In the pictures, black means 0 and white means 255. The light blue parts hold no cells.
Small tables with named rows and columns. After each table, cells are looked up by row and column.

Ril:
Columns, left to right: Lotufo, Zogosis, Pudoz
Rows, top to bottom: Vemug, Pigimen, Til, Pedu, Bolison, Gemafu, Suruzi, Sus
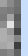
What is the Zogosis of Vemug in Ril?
137
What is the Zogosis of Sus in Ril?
137
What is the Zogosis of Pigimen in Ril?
122
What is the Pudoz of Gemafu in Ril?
133
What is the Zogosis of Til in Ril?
164
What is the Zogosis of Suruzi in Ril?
175
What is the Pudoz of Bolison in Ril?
68
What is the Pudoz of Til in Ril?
90
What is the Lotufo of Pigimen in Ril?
128
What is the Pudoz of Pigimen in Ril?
109
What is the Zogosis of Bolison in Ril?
152
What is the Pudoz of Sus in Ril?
98
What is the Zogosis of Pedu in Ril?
227
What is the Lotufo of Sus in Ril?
127
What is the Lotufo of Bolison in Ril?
174
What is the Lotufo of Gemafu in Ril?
175
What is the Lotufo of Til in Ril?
122
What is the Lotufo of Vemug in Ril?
161
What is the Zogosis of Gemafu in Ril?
167
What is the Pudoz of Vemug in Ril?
115

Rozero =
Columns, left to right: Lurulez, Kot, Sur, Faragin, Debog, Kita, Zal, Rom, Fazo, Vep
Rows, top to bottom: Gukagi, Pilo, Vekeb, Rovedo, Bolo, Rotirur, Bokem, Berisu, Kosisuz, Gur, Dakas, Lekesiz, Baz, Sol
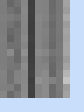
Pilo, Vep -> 156
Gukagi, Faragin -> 134
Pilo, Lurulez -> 124
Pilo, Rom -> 107
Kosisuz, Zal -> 125
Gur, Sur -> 116
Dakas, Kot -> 112
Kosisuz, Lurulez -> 125
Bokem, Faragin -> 133
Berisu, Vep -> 164
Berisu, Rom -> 117
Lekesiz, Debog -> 62
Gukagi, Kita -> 131
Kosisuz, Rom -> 108
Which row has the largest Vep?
Lekesiz

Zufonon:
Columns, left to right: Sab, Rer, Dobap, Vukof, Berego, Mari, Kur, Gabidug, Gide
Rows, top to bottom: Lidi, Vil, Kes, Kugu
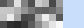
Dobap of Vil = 178
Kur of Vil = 95
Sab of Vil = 200
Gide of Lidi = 155
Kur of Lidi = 184
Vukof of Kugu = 57
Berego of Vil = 120
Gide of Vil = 132
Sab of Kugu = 79
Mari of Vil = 100
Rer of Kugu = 49
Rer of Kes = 235
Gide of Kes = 88
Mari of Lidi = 203
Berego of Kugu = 93
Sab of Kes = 194
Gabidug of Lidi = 73
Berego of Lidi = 79
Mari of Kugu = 139

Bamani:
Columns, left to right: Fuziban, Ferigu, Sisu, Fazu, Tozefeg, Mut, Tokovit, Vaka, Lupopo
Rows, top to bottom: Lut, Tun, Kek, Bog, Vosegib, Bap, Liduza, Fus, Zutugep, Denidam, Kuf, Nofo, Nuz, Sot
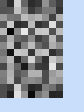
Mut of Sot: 116
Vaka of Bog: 222
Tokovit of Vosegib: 202
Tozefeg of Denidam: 124
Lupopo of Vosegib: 187
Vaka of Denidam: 227
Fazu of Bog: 54
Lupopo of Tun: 51
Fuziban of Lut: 89

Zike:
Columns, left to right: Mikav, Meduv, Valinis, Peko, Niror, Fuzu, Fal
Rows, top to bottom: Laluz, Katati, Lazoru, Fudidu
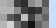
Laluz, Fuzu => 163
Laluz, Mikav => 175
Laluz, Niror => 139
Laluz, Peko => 44
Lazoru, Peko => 192
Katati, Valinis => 138
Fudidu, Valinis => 107
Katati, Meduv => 181
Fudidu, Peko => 62
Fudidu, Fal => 132
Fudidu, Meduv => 211
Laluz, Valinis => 62
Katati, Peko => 62
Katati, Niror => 42

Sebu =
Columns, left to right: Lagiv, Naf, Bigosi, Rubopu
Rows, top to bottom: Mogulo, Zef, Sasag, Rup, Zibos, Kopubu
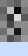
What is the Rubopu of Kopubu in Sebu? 153
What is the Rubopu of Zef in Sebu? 121
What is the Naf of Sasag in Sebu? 50
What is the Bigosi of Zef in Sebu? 10
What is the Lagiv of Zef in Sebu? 97
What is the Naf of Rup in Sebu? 72
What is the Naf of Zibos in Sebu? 166
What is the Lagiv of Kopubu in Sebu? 147
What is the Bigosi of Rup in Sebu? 139
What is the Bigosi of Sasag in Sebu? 216
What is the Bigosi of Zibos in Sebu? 24
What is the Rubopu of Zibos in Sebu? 136
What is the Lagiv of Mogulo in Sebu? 125
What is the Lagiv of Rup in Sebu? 143
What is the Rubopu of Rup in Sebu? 139
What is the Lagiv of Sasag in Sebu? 114
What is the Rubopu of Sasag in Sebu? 89
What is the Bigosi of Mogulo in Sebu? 93
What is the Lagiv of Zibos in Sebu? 111
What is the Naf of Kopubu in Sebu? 80
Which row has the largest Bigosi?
Sasag

